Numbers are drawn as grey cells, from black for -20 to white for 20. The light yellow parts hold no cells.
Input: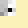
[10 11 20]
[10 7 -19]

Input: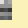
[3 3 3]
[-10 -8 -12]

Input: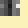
[0 -7 -16]
[-5 -8 -13]

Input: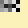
[2 -15 -9]
[6 9 -3]

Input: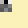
[-4 -5 1]
[-6 1 -5]

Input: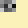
[-1 -13 7]
[11 -6 -4]

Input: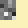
[-11 -3 3]
[1 -3 -7]
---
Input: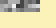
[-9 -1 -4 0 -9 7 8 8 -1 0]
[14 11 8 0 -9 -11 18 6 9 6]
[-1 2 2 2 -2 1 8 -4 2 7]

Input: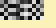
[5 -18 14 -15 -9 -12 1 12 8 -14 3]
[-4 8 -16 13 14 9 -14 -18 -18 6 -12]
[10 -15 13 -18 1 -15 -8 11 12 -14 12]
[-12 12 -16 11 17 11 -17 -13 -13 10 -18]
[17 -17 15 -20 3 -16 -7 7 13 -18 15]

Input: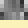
[13 -13 -1 -5 -2 1 12]
[9 -9 -2 -4 -1 1 8]
[3 -3 -1 -2 0 1 3]
[-11 10 0 4 1 -1 -10]
[-7 6 1 3 0 -2 -6]

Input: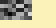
[4 6 -12 -15 0 -7 -13 -13]
[-8 -15 11 11 -11 1 5 8]
[-4 4 -15 -15 2 -3 -15 -10]
[14 -8 8 7 -12 -19 -12 -1]
[-8 -6 0 6 6 -4 3 -2]

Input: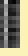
[-12 -19 -17 11 -13]
[-6 -10 -12 2 -8]
[-7 -13 -15 4 -11]
[-9 -16 -16 6 -12]
[-4 -7 -10 0 -6]
[-7 -12 -14 3 -10]
[-5 -8 -10 1 -7]
[-11 -17 -17 8 -13]
[-5 -9 -11 1 -7]
[-8 -14 -16 5 -12]
[-7 -11 -13 2 -9]
[-5 -9 -12 1 -8]

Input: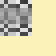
[16 -11 -10 17 13 13 -8 13]
[-9 14 15 -9 -6 -6 12 -6]
[0 7 6 -1 5 5 2 5]
[3 4 4 1 7 7 -1 7]
[9 -3 -3 9 5 5 -1 5]
[7 -1 0 8 0 -1 7 -1]
[15 -9 -9 14 11 12 -7 13]
[-9 15 15 -9 -7 -7 14 -7]
[15 -9 -9 16 11 11 -5 11]

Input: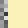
[11 0]
[7 4]
[13 -2]
[-11 5]
[15 -3]
[-6 5]
[-4 4]

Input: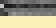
[-3 -1 -1 0 -2 -4 -3 -2 0 -2 0 -3 -7 -10]
[-12 -12 -14 -9 -13 -11 -10 -14 -12 -9 -14 -16 -16 11]
[-2 -3 -3 -2 -3 -3 -4 -2 -1 -3 -2 -3 -3 -9]
[-2 0 -1 -1 0 -1 1 -1 1 1 3 -1 -12 -9]

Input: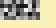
[3 -11 8 16 -7 8 -11 8 11 -4]
[6 -16 14 -15 -17 -15 0 -13 -6 -14]
[15 -3 10 18 -2 -8 7 -8 18 5]
[-10 -5 -18 0 -3 -16 8 8 -16 7]
[-6 4 -2 9 4 9 -6 -3 -3 12]
